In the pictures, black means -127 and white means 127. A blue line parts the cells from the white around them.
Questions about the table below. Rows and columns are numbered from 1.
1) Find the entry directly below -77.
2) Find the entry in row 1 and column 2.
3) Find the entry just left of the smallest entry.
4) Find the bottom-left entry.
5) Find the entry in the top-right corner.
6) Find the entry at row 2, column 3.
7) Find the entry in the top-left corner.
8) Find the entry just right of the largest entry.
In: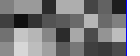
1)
54
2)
26
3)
-64
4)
12
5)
-98
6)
-77
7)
0
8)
61

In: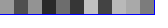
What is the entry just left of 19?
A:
-48
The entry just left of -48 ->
27
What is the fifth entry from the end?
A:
65

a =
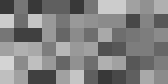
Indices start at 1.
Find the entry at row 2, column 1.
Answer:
76
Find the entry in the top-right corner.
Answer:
48
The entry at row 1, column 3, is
-71
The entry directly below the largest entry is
63
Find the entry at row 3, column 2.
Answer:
-63
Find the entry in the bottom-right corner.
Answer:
11
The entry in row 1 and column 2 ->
-9
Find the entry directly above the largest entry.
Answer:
33
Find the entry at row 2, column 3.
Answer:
69
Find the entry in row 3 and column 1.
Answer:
-9
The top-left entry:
-71
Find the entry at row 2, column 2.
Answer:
-17

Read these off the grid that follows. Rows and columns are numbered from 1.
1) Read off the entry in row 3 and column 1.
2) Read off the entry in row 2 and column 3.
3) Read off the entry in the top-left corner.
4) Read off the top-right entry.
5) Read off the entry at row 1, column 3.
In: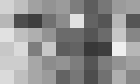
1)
97
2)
-65
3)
83
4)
33
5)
33

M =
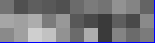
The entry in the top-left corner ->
-12
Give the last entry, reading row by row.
-4
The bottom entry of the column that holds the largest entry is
79
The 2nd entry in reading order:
-47
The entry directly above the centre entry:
-20
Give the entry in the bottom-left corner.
10
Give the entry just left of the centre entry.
24
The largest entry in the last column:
10

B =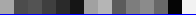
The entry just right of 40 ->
-51
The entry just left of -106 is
-85

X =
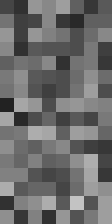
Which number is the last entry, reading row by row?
30
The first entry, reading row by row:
-58
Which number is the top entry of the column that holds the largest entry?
-31
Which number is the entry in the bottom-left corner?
15
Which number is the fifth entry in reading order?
30
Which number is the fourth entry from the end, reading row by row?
22
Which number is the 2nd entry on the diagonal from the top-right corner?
-31
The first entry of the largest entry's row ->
-78
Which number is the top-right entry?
-38
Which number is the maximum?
67
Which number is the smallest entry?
-93
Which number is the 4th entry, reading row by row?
8
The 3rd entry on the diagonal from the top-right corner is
-50
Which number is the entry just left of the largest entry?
-38
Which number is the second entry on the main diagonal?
-64
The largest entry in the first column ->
45

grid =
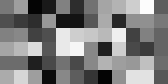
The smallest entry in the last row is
-123
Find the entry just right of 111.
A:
-62
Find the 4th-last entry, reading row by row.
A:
16
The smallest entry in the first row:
-123
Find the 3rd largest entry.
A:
111
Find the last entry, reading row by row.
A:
-40
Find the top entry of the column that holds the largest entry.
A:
124
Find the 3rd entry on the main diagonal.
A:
-62
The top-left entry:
-7
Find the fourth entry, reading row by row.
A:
-102
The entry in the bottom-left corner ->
43
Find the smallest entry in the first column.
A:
-48
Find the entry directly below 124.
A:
16
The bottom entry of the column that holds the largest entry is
98
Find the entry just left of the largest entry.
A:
78
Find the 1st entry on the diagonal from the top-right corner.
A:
-34
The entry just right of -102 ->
1
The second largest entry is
118

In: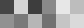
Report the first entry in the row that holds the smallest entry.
-58
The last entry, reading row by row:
90
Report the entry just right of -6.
54
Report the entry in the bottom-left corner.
17
